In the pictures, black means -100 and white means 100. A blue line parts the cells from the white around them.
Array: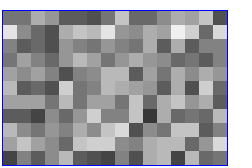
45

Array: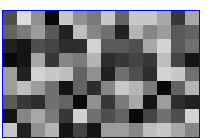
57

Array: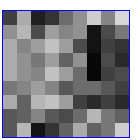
-23

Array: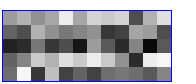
-14

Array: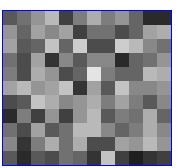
-76
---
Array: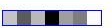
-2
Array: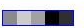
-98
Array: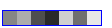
-13
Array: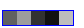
-87
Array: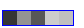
60
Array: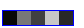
56
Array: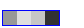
55
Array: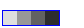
-23
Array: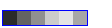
78
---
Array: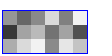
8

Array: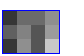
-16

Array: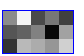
-42

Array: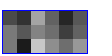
29

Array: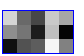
-44

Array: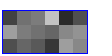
-3

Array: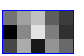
51
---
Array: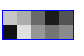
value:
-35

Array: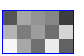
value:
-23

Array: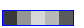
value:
17

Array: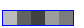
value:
-3

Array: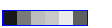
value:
-5

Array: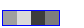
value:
25

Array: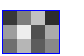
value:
-37

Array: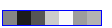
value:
4

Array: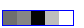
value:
5
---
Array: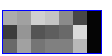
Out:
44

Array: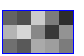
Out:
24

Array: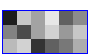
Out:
-6

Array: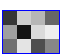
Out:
-39

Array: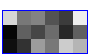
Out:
60

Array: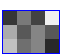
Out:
4
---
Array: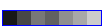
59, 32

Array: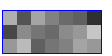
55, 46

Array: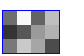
94, 58

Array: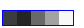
94, 27

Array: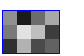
77, 49

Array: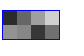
63, 25

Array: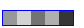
65, 37

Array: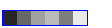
83, 46
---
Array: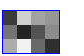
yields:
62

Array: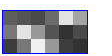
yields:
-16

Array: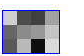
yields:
-40

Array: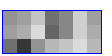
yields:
6

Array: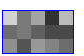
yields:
29

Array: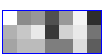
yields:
19

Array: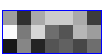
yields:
59

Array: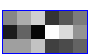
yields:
-59
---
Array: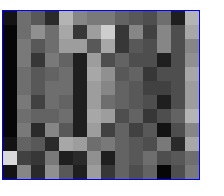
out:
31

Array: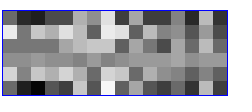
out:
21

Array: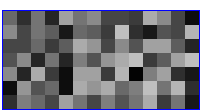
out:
-81

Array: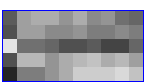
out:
-20

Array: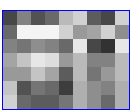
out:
46

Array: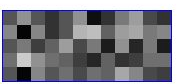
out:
-78
